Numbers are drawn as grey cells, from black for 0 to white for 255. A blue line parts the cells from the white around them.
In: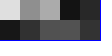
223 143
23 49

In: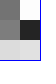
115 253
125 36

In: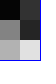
5 50
131 37

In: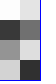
253 228
57 112

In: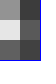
147 60
230 89

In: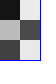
20 235
187 74

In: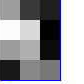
158 57
251 218
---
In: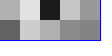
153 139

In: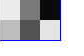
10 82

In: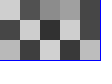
70 207 209

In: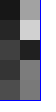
162 38

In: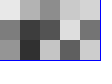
212 222 197

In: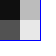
188 82

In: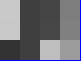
125 70 63

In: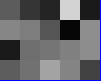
26 6 117 113

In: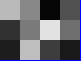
80 226 190
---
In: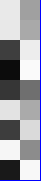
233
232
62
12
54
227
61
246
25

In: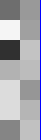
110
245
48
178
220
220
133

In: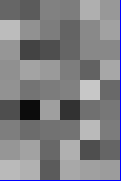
102 129 175
188 125 137
150 78 136
144 154 98
146 124 199
78 159 112
126 114 186
150 104 78
186 91 160

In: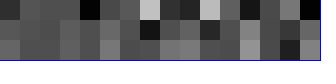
47 79 3 88 49 187 21 119
87 77 79 80 79 39 130 56
101 79 79 76 115 79 147 31

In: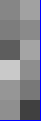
134
125
93
201
150
143

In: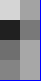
213
32
111
132

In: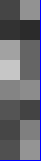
69
50
162
198
132
84
70
80

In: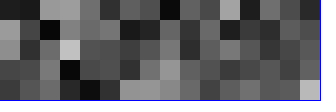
29 153 111 95 10 73 29 76
155 7 106 25 101 105 58 92
142 108 82 62 119 93 86 71
70 121 73 49 149 81 72 65
59 107 13 147 136 66 112 91
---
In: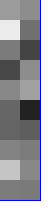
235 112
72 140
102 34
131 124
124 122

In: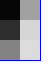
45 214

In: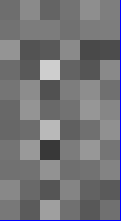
114 124 124 113 124 125
108 89 206 99 85 137
104 148 105 114 150 134
116 153 56 124 151 117
136 105 85 132 98 90

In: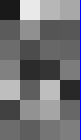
91 144 85 87
129 43 52 124
65 146 165 103

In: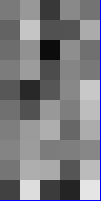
99 197 81 83 171
124 156 76 133 120
112 81 152 126 189
132 156 124 126 135
65 221 59 36 229

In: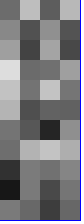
136 81 144 83
221 107 112 159
180 79 98 97
110 179 195 174
23 122 73 117

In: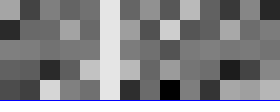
42 105 106 163 105 229 158 81 206 85 95 168 109 124
97 93 42 94 194 229 185 102 155 117 110 28 68 135
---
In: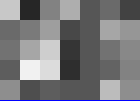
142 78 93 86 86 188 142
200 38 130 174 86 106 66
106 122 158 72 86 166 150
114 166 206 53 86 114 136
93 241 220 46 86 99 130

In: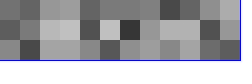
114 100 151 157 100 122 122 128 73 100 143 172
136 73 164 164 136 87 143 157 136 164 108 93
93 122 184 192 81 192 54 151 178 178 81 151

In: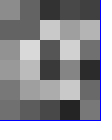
140 99 50 72 64
153 187 57 133 43
112 92 72 36 120
146 217 85 209 112
120 159 172 201 105
99 99 201 159 180

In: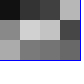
17 51 64 183
171 122 116 104
137 209 195 70

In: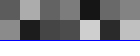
139 28 69 76 207 42 192
92 172 99 124 21 105 131

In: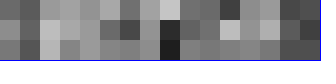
106 91 154 162 147 168 112 162 197 112 106 64 141 154 72 79
120 85 182 133 154 133 127 141 30 127 120 127 133 120 79 79
141 98 189 168 154 106 72 147 44 98 112 189 147 175 91 64
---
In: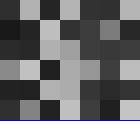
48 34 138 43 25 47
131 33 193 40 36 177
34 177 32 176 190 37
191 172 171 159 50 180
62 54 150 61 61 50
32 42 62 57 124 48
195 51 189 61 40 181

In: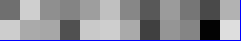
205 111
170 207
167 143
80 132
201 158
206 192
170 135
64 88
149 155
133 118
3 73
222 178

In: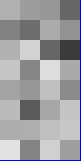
225 173 187 163 198 177 130 176
132 174 90 151 134 210 109 157
208 191 167 192 221 102 171 151
158 199 196 139 170 59 146 102

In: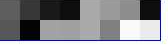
86 94
4 55
162 24
160 13
170 169
128 155
249 142
234 13

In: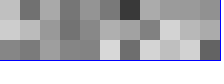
134 205 192
123 187 113
158 153 169
133 115 118
131 136 148
216 175 121
110 162 57
212 129 171
191 211 155
210 184 154
99 171 145

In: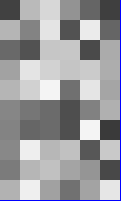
178 123 136 131 134 181 162 105 181 65
239 182 238 102 118 209 228 82 131 186
161 193 183 107 107 244 210 198 228 215
113 164 193 79 78 112 197 199 82 147
163 149 87 244 129 229 203 74 235 101
230 72 201 58 176 165 173 171 101 63
